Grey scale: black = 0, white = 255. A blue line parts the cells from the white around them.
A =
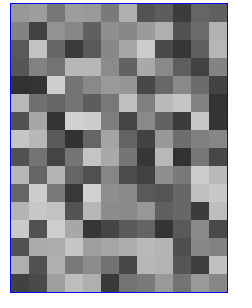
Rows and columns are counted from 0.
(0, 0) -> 152
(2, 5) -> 135
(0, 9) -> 60
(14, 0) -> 176
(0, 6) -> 175
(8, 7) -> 55
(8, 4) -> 196
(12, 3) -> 167
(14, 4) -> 139
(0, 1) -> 157
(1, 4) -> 96
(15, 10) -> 153
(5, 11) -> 51
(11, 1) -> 199
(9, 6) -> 75
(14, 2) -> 176
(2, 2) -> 103
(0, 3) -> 157
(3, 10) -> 66
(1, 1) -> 66
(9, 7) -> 66
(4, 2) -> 206
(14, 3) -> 121
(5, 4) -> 93
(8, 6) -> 117
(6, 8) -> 98
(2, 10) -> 95
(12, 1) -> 81
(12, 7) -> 100
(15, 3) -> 189
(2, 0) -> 89
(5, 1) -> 112
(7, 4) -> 101
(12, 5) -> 69
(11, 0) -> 180
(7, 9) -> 110
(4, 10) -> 107

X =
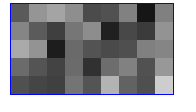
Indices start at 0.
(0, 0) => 90
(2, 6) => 79
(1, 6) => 72
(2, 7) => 128
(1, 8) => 147
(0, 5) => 81
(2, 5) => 74
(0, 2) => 164
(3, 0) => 107
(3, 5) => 109
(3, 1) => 84
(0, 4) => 75

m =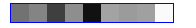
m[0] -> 114

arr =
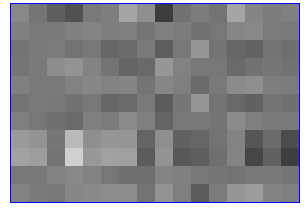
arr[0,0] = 136
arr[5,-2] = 116
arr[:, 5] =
[126, 126, 102, 116, 130, 103, 123, 150, 161, 119, 140]
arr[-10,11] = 119
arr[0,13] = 132
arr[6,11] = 116
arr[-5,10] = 120
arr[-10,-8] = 128
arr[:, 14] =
[124, 123, 116, 118, 126, 116, 122, 106, 97, 120, 131]
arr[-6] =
[115, 121, 120, 114, 119, 103, 107, 121, 92, 118, 150, 115, 104, 97, 116, 112]
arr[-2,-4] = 115
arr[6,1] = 119
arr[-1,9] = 127
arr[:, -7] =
[113, 124, 119, 130, 127, 118, 120, 97, 88, 129, 127]
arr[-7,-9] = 116
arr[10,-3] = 156
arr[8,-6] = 95
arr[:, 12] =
[165, 134, 103, 106, 138, 104, 139, 131, 132, 115, 149]
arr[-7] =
[128, 121, 121, 130, 135, 130, 133, 116, 134, 127, 106, 121, 138, 142, 126, 123]
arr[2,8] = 94
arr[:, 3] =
[81, 128, 115, 147, 130, 114, 107, 185, 208, 136, 135]
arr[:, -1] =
[128, 121, 111, 114, 123, 112, 121, 76, 62, 116, 127]
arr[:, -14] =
[94, 121, 123, 141, 121, 120, 112, 118, 116, 130, 119]
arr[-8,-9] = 105
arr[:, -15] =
[117, 121, 122, 122, 121, 121, 119, 147, 157, 120, 122]
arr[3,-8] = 150
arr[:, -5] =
[115, 119, 115, 119, 121, 115, 116, 115, 112, 118, 123]
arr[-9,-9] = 122
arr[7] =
[154, 147, 118, 185, 143, 150, 150, 100, 142, 97, 102, 115, 131, 85, 106, 76]

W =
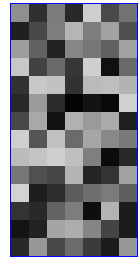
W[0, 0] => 143
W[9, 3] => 180
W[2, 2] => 34
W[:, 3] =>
[41, 181, 134, 54, 50, 5, 177, 107, 191, 180, 92, 125, 173, 107]
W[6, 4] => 154
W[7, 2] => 193
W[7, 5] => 136
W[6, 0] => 72
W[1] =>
[32, 72, 125, 181, 126, 162, 79]
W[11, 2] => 99
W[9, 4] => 36
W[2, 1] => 97
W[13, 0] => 41
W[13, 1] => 151
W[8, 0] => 187
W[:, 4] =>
[206, 126, 119, 207, 186, 19, 154, 166, 127, 36, 111, 14, 133, 59]
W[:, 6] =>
[114, 79, 162, 105, 178, 208, 31, 122, 40, 162, 94, 28, 27, 151]
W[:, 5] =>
[73, 162, 97, 17, 190, 10, 171, 136, 11, 51, 123, 179, 68, 27]
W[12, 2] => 165
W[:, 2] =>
[123, 125, 34, 105, 194, 43, 18, 193, 207, 70, 44, 99, 165, 71]
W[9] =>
[118, 80, 70, 180, 36, 51, 162]

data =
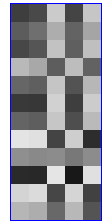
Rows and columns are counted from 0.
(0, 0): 62
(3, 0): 185
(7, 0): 228
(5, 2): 209
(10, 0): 212
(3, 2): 93
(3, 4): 98
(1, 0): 92
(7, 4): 45
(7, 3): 206
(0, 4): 198
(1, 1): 111
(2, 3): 95
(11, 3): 184
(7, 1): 224
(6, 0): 100
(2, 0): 71
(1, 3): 99

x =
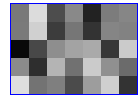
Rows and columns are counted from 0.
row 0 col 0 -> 121
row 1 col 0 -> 122
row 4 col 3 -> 75
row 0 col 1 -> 220
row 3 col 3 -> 113
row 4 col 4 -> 157
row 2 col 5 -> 55
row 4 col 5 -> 207
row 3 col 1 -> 46
